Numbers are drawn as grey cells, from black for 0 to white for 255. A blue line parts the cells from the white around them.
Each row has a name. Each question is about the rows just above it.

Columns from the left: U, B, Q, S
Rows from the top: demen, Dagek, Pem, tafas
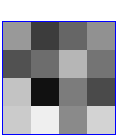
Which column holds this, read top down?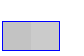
U
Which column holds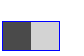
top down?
S

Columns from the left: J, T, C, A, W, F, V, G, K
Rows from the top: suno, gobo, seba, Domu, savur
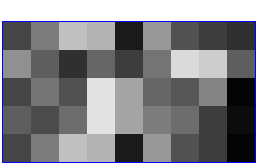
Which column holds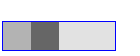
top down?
A
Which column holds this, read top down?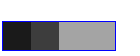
W

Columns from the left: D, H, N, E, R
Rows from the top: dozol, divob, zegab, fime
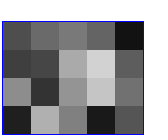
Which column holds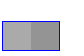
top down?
N
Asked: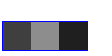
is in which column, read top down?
D
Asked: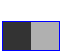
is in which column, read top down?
H
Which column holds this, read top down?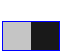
E
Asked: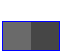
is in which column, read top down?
H

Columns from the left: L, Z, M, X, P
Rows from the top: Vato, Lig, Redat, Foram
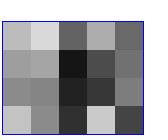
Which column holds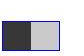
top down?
X
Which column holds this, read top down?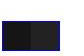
M
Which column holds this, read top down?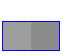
L
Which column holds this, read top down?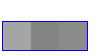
Z
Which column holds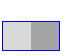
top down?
Z

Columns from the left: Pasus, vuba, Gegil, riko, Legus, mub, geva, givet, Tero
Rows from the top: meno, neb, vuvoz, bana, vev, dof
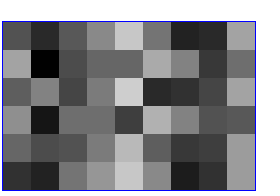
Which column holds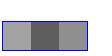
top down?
Pasus
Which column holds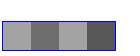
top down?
Tero
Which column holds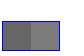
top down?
riko
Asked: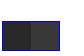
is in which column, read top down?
givet
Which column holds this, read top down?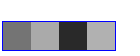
mub
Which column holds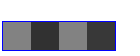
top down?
geva

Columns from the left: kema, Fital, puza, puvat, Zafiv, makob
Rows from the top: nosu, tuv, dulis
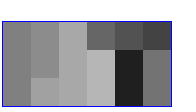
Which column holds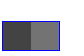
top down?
makob
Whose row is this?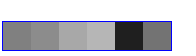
tuv
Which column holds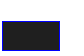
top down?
Zafiv
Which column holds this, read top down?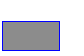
Fital
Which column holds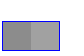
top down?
Fital

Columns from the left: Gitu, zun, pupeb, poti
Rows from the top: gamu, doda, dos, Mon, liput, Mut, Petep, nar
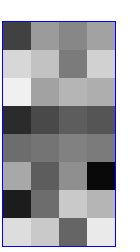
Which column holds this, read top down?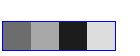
Gitu
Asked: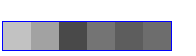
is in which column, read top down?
zun
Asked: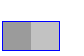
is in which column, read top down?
zun
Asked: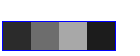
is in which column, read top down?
Gitu
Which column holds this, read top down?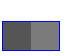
poti
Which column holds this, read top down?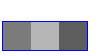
pupeb
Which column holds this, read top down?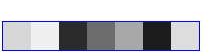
Gitu

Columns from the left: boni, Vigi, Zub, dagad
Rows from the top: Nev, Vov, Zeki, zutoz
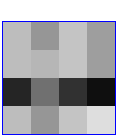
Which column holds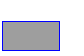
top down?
dagad
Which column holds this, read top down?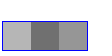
Vigi
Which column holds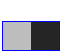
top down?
boni
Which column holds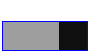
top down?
dagad
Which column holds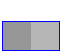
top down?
Vigi
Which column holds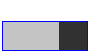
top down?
Zub

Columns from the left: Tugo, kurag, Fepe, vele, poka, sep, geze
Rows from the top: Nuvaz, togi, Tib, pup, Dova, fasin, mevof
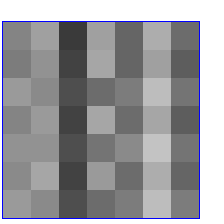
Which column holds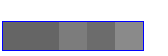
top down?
poka
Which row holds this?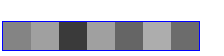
Nuvaz
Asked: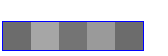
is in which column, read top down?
vele

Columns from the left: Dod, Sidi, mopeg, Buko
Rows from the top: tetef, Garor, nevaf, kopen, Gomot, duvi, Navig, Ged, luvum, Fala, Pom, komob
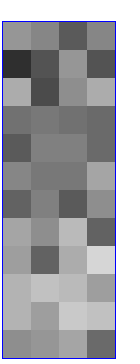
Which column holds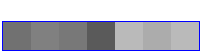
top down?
mopeg
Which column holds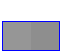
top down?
mopeg

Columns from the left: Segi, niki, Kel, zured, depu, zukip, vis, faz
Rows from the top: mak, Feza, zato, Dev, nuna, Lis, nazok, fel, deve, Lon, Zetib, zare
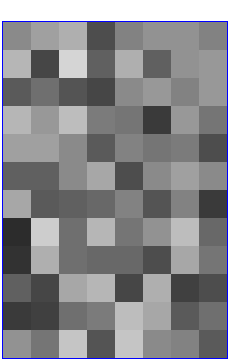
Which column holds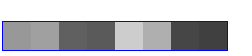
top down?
niki
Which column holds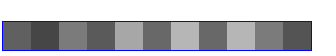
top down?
zured
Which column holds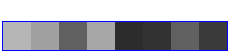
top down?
Segi
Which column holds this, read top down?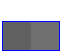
Kel
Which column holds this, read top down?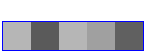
Segi
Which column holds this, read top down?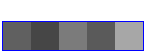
zured

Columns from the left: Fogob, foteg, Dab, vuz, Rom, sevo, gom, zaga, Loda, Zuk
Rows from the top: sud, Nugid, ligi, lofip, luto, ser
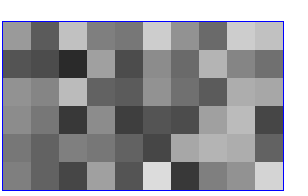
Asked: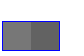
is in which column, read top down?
foteg
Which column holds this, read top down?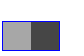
Zuk
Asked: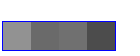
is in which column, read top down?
gom
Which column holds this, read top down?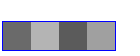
zaga
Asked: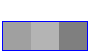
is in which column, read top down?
zaga

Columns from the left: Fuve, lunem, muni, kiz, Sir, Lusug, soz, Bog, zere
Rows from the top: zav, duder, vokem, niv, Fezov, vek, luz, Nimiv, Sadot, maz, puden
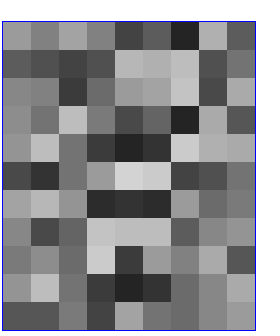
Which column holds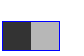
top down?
lunem
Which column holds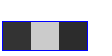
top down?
Lusug
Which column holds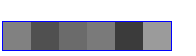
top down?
kiz
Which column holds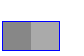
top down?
Bog
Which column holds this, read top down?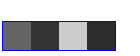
Lusug
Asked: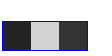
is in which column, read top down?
Sir

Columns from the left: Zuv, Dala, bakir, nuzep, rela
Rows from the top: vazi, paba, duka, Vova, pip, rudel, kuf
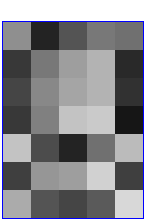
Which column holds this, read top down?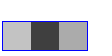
Zuv
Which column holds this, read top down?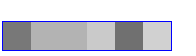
nuzep
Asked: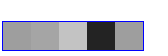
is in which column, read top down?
bakir
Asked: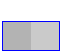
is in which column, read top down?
nuzep

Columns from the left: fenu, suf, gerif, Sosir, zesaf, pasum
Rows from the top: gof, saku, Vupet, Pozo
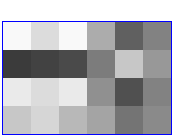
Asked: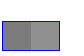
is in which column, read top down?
Sosir
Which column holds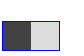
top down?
suf
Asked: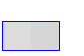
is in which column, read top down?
suf
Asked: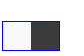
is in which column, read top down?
fenu
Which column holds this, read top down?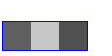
zesaf
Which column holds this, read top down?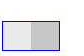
fenu

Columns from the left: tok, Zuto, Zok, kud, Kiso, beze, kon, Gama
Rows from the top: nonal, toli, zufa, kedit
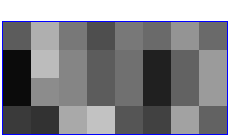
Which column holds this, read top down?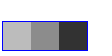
Zuto
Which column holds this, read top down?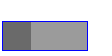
Gama
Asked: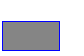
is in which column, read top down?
Zok
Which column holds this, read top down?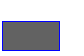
kon
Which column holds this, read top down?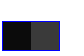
tok

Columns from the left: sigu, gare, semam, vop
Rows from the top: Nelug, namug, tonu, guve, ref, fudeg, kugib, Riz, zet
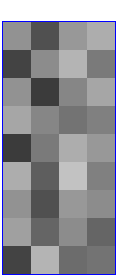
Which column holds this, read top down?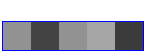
sigu
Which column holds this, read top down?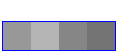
semam
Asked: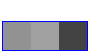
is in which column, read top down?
sigu
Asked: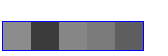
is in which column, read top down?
gare
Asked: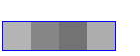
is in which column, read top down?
semam
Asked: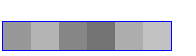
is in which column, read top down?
semam

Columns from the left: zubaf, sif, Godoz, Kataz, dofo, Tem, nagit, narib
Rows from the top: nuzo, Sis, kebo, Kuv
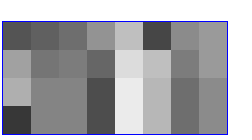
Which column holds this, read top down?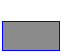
narib
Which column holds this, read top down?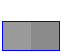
narib
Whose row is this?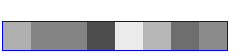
kebo
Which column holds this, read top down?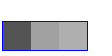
zubaf
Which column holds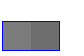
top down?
nagit
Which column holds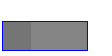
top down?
sif
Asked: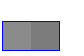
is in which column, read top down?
nagit

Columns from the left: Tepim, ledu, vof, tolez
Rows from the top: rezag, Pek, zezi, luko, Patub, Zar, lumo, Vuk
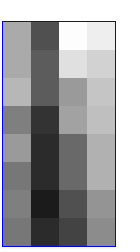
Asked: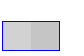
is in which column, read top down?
tolez
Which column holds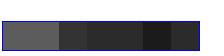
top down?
ledu
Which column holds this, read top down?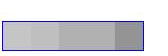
tolez
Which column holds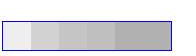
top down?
tolez
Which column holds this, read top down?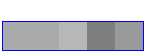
Tepim
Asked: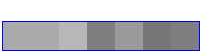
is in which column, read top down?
Tepim

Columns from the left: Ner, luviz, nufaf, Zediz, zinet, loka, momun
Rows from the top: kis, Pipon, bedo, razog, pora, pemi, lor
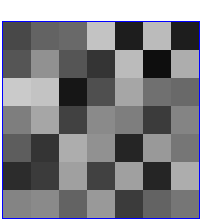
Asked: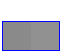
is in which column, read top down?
Zediz
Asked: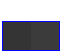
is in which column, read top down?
luviz
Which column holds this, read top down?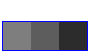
Ner

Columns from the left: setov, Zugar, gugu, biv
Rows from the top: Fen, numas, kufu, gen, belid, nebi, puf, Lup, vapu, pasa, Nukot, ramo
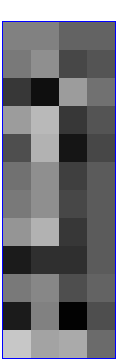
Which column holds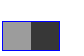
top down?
gugu
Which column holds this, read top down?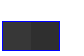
gugu

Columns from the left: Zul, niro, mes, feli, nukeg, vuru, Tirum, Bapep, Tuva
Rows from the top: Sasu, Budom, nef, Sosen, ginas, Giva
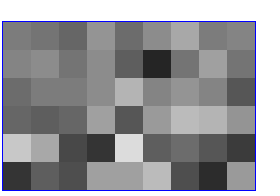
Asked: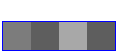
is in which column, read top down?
niro
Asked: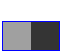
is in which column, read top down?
feli
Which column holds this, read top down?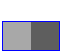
niro
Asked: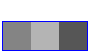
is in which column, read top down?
Bapep

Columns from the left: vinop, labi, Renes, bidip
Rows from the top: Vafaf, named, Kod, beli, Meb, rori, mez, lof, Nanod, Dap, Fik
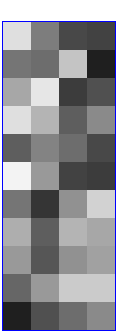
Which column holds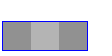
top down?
Renes
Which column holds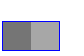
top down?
vinop
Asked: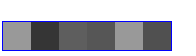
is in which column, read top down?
labi

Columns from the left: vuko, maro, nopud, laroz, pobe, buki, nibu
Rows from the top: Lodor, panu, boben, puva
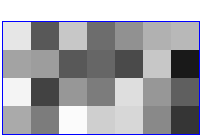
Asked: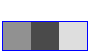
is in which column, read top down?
pobe
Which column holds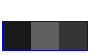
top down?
nibu
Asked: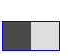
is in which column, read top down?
pobe
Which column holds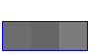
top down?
laroz
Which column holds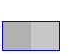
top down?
buki
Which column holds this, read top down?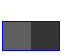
nibu

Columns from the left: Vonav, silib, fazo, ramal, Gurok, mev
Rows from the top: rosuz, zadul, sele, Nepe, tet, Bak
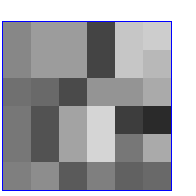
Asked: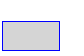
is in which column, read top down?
ramal
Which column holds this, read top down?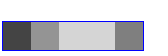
ramal
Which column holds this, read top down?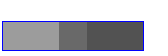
silib
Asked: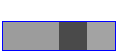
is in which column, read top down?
fazo
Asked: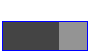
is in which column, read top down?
ramal
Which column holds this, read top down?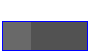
silib

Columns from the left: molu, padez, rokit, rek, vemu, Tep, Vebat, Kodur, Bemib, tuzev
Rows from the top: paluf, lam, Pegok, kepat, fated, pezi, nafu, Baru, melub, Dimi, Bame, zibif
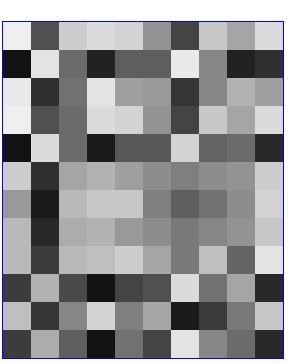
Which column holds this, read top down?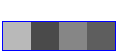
rokit
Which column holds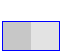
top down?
tuzev
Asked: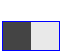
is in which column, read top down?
Vebat

